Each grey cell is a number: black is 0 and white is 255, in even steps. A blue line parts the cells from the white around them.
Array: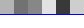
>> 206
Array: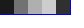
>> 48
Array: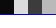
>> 185
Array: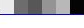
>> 4
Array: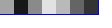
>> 51
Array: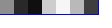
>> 62
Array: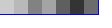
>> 108
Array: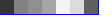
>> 95
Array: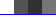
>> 118
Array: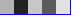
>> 226
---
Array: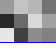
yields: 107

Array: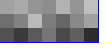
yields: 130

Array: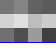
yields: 224

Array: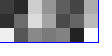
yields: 108

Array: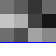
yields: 176

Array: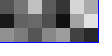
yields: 98

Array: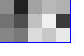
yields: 78
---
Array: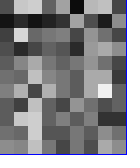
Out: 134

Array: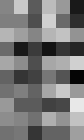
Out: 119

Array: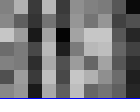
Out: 150

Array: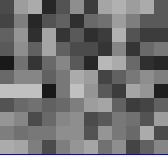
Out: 165

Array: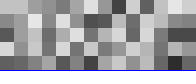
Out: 103

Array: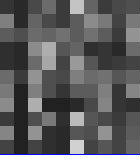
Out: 33
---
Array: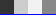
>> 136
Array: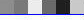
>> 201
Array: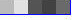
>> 106
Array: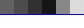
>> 219
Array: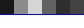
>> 66
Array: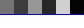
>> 3
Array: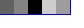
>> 157
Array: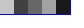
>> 24
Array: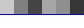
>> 54
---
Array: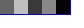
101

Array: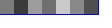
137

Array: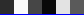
90

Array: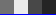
72

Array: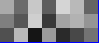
200

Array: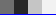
111

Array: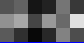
153

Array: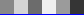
155

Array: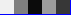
127
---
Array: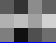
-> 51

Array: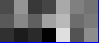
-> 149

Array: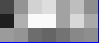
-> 148

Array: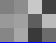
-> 141

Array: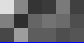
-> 135

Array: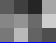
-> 63
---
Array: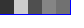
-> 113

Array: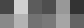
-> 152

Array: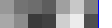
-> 160

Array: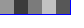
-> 87

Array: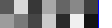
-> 101

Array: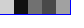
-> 161

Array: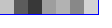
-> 178

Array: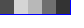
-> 51
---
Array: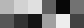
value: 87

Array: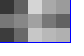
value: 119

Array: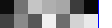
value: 66

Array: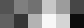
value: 97

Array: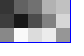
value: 61

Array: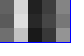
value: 90

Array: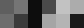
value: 109

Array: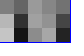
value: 183

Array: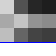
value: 168

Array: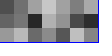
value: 100
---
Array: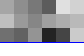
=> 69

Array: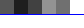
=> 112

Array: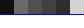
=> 45

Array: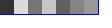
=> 132

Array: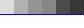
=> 76

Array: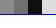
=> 16

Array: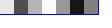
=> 22
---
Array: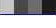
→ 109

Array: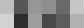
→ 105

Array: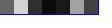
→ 162

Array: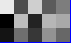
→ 91

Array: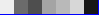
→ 215

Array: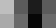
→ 28

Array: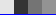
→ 116
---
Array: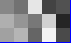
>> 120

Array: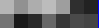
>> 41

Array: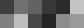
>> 71

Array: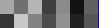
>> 131

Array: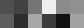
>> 169

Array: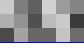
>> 80
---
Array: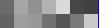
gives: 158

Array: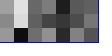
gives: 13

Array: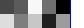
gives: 126

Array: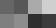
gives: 141

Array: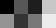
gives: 52

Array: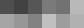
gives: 151

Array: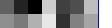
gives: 122
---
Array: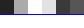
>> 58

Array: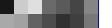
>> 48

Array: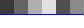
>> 80

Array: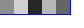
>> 101

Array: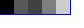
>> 65

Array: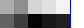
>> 24

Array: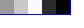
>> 44

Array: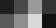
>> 30
